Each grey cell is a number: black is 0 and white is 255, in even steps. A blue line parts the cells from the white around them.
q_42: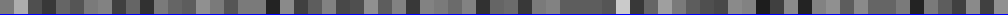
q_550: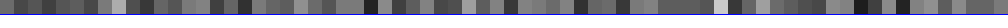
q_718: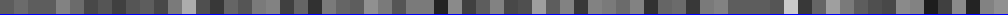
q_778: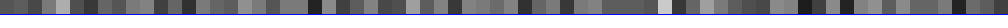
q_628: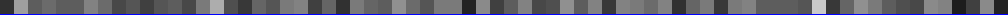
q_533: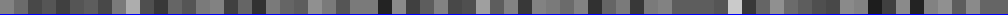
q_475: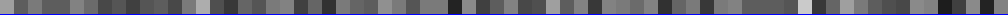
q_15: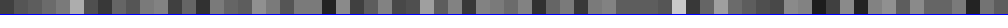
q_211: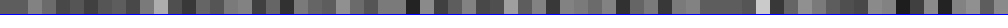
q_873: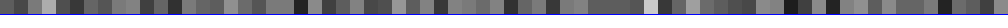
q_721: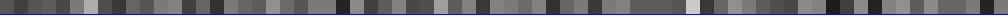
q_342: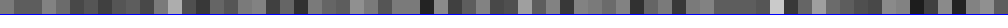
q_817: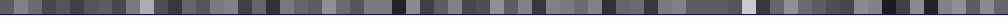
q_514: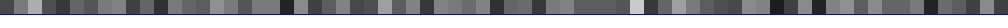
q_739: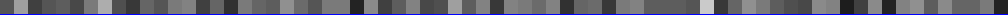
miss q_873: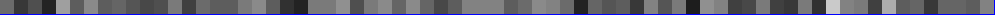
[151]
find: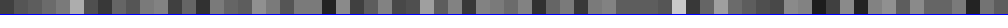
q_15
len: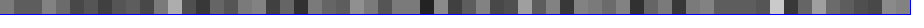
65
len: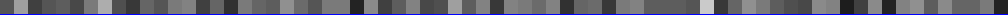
72
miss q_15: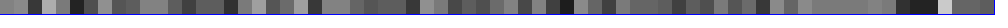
[115]

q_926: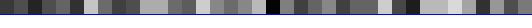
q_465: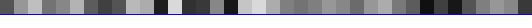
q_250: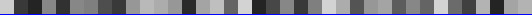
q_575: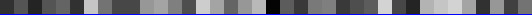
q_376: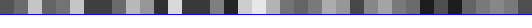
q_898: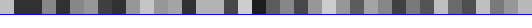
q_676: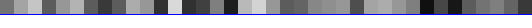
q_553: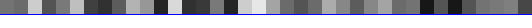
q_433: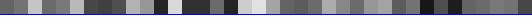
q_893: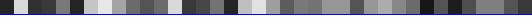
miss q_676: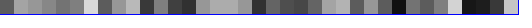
[143]
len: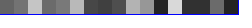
17
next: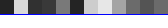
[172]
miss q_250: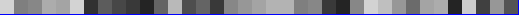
[42]
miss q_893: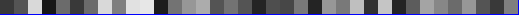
[158]
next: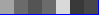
[115]

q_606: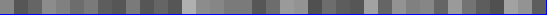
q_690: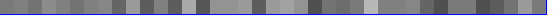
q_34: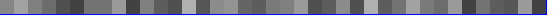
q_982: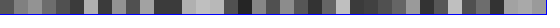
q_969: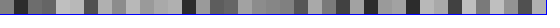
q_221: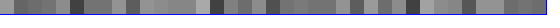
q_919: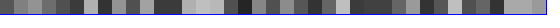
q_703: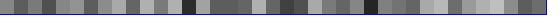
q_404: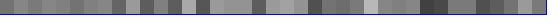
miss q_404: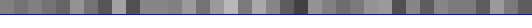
[73]
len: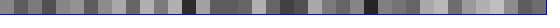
39

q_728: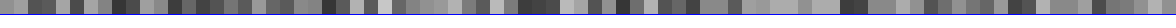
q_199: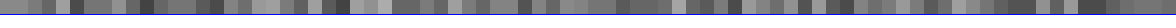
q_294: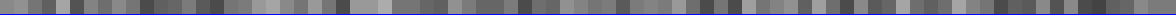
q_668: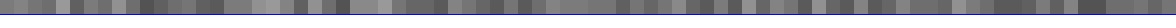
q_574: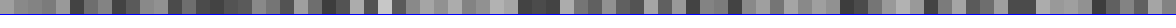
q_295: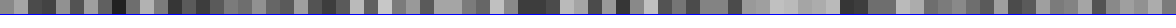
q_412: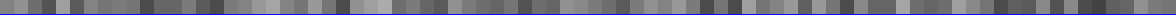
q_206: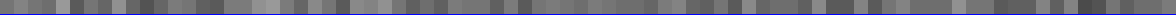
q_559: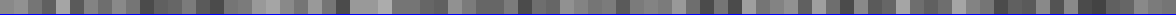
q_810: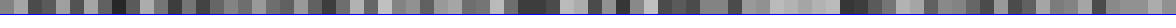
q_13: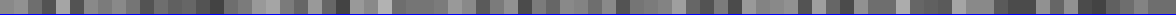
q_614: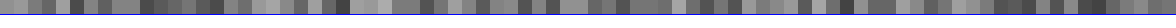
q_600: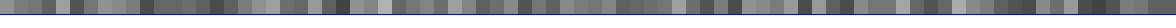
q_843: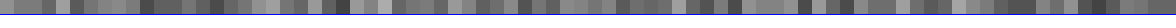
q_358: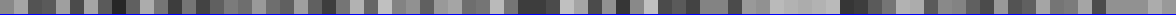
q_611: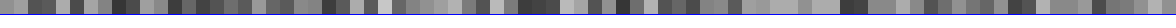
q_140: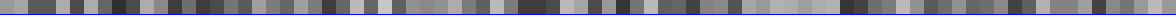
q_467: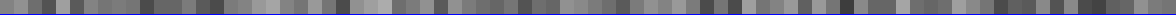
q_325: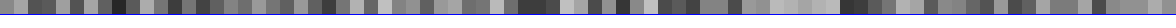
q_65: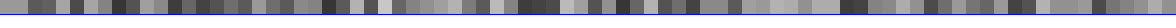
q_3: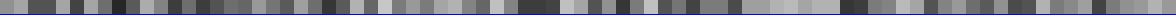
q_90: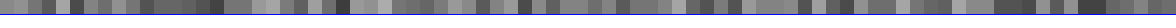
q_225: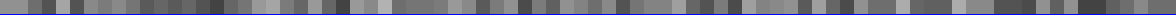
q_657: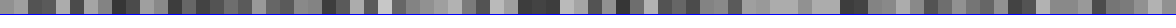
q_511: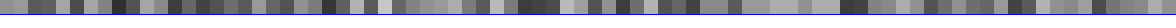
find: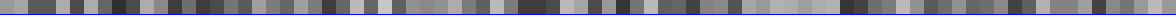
q_140
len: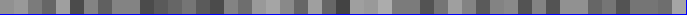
49
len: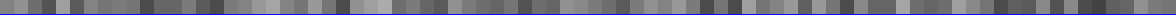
84
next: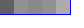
[123]
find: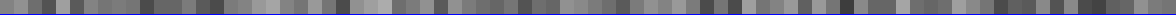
q_467
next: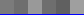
[96]

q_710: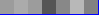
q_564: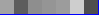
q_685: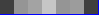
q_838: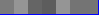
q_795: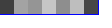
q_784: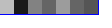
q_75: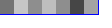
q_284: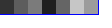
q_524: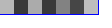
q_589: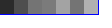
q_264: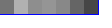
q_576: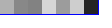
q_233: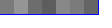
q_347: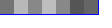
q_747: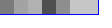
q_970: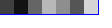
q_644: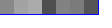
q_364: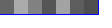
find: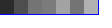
q_589
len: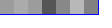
7
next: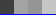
[142]
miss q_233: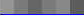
[109]

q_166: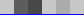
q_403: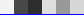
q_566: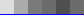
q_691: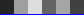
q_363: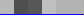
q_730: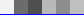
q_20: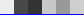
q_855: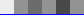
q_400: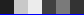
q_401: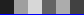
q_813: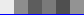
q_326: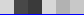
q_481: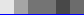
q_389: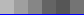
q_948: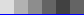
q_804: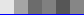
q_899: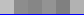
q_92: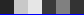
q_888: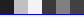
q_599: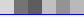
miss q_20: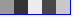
[207]
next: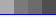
[108]
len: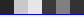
6
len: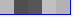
5

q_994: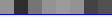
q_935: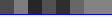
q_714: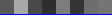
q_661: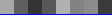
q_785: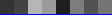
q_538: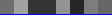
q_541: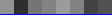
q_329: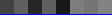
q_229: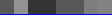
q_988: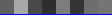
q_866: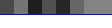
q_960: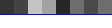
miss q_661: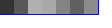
[59]
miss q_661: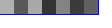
[139]
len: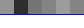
6

